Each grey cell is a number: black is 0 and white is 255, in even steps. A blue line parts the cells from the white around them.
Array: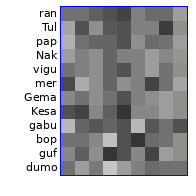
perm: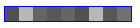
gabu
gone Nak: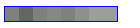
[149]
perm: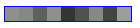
guf
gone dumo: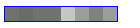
[121]
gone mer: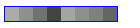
[74]
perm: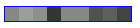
Kesa

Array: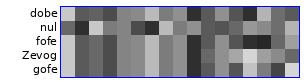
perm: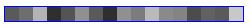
dobe
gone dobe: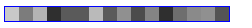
[97]

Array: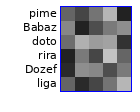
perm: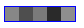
Dozef
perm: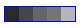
liga
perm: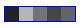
pime
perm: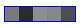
Dozef
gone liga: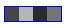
[101]
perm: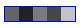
rira
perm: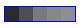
Dozef

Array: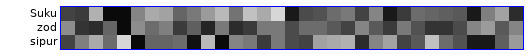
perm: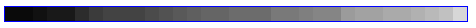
sipur
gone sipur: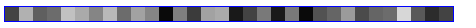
[17]
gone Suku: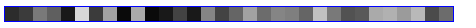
[115]
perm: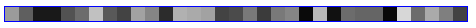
sipur

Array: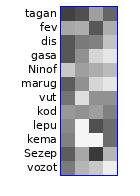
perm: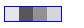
gasa
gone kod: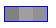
[152]

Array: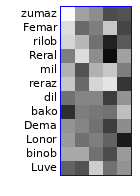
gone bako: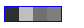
[119]
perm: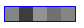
dil

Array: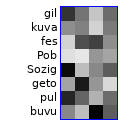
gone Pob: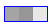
[223]
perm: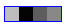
buvu
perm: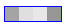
Pob
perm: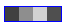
fes
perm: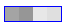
Pob
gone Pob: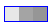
[223]
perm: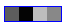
buvu

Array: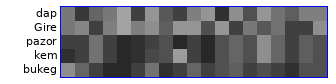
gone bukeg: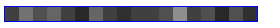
[94]
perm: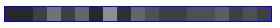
pazor
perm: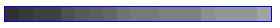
dap
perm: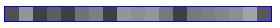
Gire
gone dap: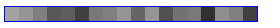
[56]
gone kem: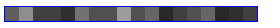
[72]
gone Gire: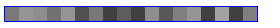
[134]

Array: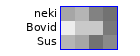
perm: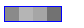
Sus
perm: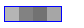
neki
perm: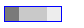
Bovid
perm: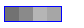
Sus
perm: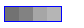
neki
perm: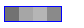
Sus
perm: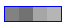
neki

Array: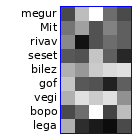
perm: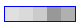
bilez
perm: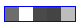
bopo
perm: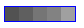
Mit
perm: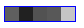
gof
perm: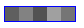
Mit
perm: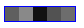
rivav
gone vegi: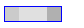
[145]

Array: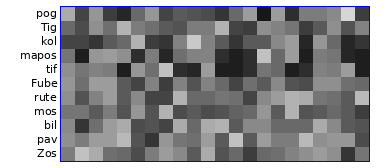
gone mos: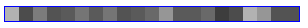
[98]
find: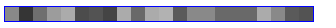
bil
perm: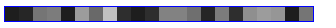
mapos
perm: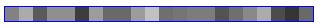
Zos

